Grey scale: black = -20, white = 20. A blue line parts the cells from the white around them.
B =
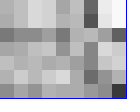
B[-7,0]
8
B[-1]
[2, 6, 3, 8, 7, 7, 4, 2, -11]
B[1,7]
16
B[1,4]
8
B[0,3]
13
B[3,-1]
12
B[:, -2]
[17, 16, 5, 14, 11, 3, 2]
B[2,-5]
-1
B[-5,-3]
9
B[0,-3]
-4
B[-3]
[10, 8, 9, 7, 8, 5, 1, 11, 13]
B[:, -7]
[14, 14, 2, 10, 9, 9, 3]

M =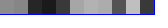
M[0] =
2
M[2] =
-14
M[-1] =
-11
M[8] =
-7

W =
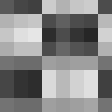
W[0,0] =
-6
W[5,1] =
-12
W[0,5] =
11
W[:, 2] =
[-10, 11, 16, 10, -3, -13, -13, -3]
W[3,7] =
8
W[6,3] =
14
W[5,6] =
15
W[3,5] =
-7
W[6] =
[-9, -12, -13, 14, 9, 13, 15, -10]
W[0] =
[-6, -9, -10, 12, 8, 11, 12, -8]
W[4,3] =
5
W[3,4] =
-4
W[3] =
[7, 10, 10, -8, -4, -7, -8, 8]
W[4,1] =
-3
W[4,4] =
4
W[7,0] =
-2
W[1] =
[8, 10, 11, -8, -5, -8, -9, 9]

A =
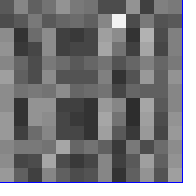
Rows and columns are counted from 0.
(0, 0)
-6
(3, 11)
-9
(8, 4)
-9
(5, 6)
-7
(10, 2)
-1
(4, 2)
-8
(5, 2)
-8
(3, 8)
-2
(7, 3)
3
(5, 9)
-7
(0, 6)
-2
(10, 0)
1
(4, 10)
0
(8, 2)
3
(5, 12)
3
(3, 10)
6
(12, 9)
-5
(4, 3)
-1
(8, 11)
-8
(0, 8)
-8
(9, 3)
1
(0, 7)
-8
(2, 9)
-12
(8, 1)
-12
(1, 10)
-1
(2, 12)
0
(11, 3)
6
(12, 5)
-8
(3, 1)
-11
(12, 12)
5
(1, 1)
-6
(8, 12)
3
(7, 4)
-10

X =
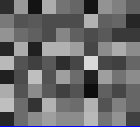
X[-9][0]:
-13
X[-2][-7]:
8
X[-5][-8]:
-10
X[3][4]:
8
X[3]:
[-14, 7, -15, 8, 8, 5, -9, 2, 7, 2]
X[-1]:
[-14, -3, 2, 5, 2, 2, 9, -2, 3, -10]
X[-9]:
[-13, 4, -17, 7, -2, -4, -17, 3, 0, -5]
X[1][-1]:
-14
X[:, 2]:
[-17, -6, -5, -15, -10, 10, 2, -12, 2]
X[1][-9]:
-7
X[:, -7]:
[7, -8, -8, 8, -6, -7, -6, 8, 5]
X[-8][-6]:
-8
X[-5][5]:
-9
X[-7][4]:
1
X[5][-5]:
-3
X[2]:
[3, -3, -5, -8, 1, -5, -8, -6, -11, -11]
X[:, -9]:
[4, -7, -3, 7, -7, -8, -7, -3, -3]
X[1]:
[-1, -7, -6, -8, -8, -8, 8, -5, -4, -14]
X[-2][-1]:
-4
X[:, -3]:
[3, -5, -6, 2, -9, 5, -5, -7, -2]

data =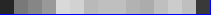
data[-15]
-14
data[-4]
10
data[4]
14
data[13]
10
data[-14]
-1

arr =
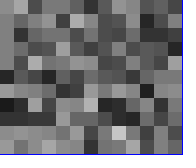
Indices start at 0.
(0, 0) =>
2
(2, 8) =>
-9
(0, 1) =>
6
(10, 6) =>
-12
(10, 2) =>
2
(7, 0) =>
-16
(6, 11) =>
1
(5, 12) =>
-1
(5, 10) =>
-4
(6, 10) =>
-15
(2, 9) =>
-3
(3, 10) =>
-6
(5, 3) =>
-14
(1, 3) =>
3
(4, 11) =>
-9
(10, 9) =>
6
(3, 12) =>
-14
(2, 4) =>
-2
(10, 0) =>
4
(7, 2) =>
5
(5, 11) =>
-1
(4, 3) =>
-2
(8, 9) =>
-14
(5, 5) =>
-9
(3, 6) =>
-10
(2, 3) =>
-2
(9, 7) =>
-1
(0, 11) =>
-5
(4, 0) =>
0
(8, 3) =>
-11
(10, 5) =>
1
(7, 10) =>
1
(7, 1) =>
-13

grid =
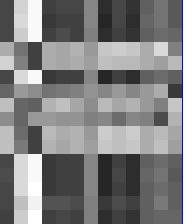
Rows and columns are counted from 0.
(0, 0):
-9
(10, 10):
7
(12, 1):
14
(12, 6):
1
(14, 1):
10
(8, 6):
0
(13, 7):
-14
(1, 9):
-13
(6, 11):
7
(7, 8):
6
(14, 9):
-10
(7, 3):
8
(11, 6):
1
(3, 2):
-10
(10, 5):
8
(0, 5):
-9
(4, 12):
9
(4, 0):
13
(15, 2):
20
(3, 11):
14
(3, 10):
7
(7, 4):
10
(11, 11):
-3
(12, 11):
-2
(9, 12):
6
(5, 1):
14
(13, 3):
-11
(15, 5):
-10
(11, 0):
-9
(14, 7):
-11
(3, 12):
0
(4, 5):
7
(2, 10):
-5
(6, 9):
1
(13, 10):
-5

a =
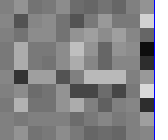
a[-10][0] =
0
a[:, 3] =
[-1, 2, 2, -1, -2, 5, -2, -2, 0, -1]
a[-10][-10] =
3
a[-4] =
[0, 2, -3, -2, 3, -9, -9, -3, -9, -1, 14]
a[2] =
[0, -2, 2, 2, -2, 3, 5, 2, 5, 1, -4]
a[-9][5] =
-7
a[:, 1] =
[3, -7, -2, 7, 7, -12, 2, 8, -1, 3]
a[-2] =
[0, -1, 0, 0, 0, -3, -1, 1, -1, 0, 5]
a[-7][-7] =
2
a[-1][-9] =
-2
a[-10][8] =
-4
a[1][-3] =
-1
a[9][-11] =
0
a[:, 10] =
[3, 13, -4, -18, -13, 4, 14, -13, 5, 1]
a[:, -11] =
[0, 1, 0, -1, -1, 1, 0, -1, 0, 0]
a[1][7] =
4
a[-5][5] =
0
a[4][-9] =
-1
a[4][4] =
2
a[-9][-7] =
-2
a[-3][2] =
-2
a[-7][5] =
10
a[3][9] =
2
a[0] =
[0, 3, -2, -1, 2, -3, -4, -2, -4, 0, 3]
